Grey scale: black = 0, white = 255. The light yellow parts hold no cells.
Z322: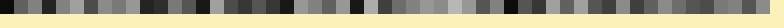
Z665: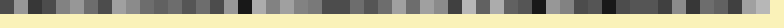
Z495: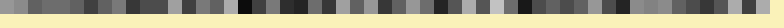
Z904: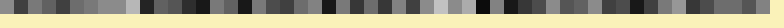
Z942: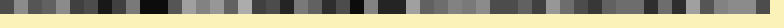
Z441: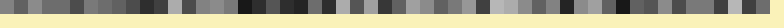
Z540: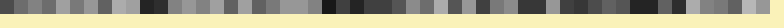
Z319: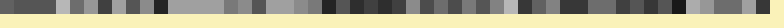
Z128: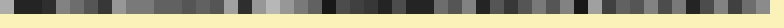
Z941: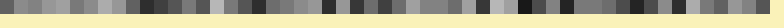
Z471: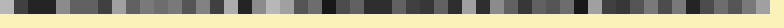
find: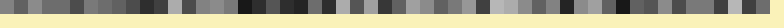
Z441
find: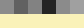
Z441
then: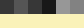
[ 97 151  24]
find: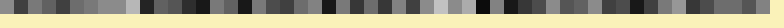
Z904
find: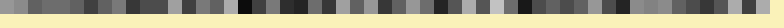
Z495
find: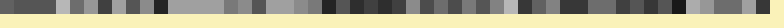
Z319
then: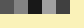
[ 97  85 130]

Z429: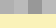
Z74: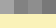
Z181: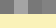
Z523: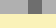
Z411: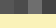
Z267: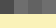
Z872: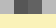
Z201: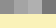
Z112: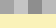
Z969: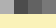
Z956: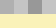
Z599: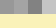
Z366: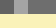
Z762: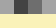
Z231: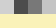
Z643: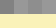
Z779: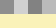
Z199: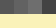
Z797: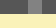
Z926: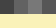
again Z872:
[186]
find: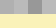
Z429

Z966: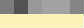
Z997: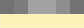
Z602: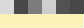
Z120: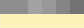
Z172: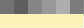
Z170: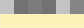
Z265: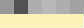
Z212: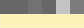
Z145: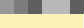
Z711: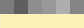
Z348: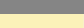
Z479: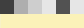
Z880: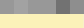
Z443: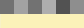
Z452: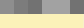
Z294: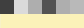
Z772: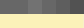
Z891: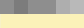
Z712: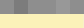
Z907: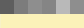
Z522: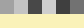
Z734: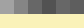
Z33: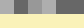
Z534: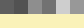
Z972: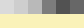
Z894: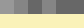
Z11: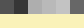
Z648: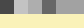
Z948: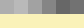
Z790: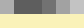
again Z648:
[162]
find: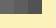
Z772
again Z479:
[230]
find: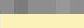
Z712

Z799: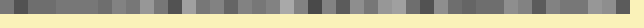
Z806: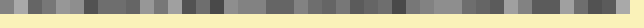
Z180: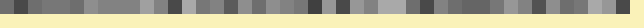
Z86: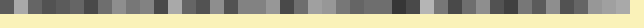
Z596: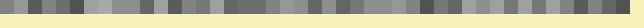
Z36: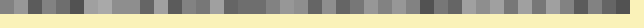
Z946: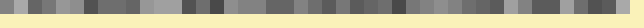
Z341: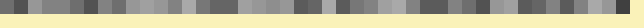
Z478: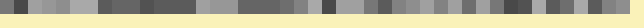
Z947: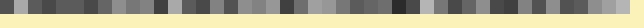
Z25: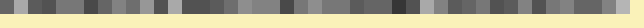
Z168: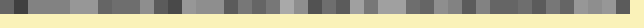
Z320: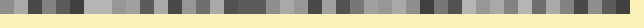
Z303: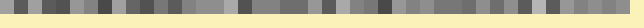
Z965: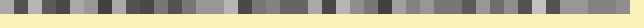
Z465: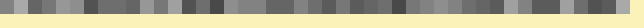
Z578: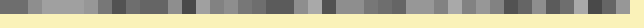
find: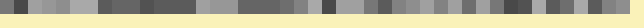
Z478
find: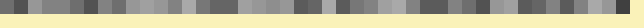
Z341
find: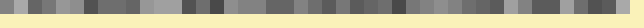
Z946

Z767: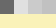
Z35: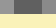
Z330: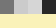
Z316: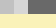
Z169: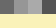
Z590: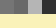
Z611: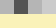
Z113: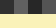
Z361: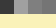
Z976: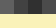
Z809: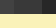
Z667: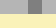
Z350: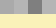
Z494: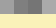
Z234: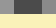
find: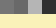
Z590
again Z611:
[181]
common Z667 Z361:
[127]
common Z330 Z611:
[203]
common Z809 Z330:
[39]

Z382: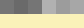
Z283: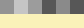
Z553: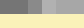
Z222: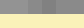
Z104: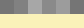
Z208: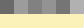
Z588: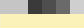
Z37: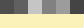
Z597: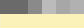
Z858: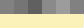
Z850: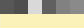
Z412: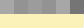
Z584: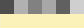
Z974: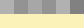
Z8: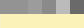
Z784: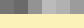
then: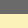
[138 187 167]
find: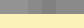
Z222
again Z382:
[117]
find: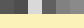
Z850
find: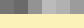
Z784
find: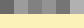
Z208

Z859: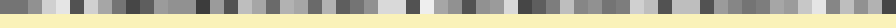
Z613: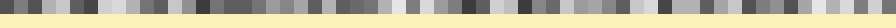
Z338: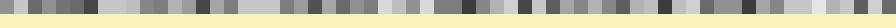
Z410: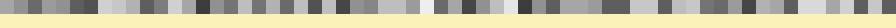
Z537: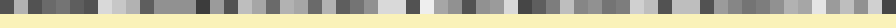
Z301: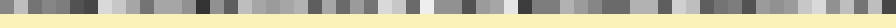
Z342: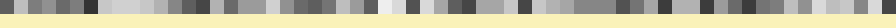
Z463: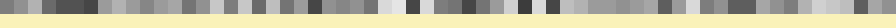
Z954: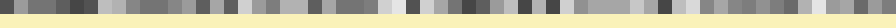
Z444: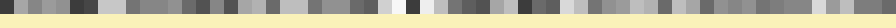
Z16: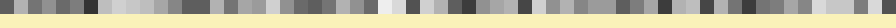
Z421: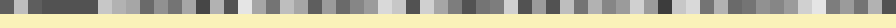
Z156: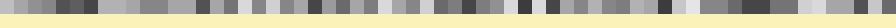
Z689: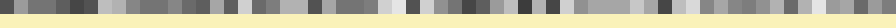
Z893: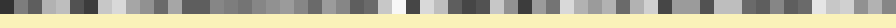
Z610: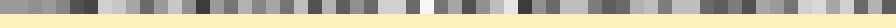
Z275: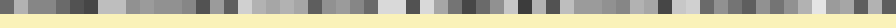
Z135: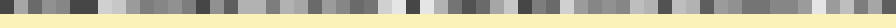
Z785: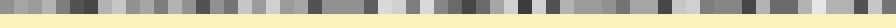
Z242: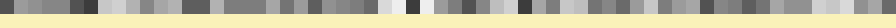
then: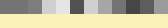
[190  70 178]
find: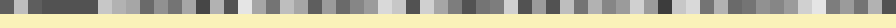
Z421
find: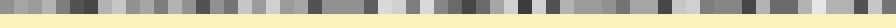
Z785
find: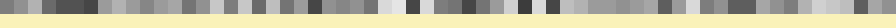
Z463

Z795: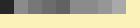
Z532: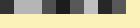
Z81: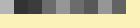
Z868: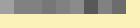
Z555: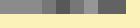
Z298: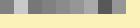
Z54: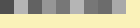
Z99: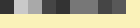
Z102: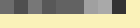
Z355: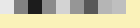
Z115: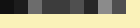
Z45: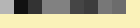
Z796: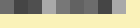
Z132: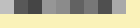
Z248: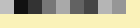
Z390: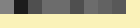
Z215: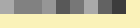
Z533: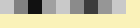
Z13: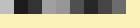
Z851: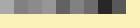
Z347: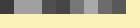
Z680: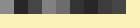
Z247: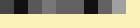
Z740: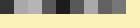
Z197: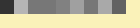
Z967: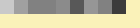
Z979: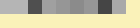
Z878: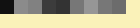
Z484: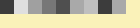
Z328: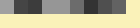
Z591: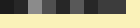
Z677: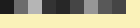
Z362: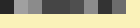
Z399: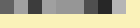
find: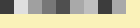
Z484
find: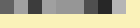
Z399

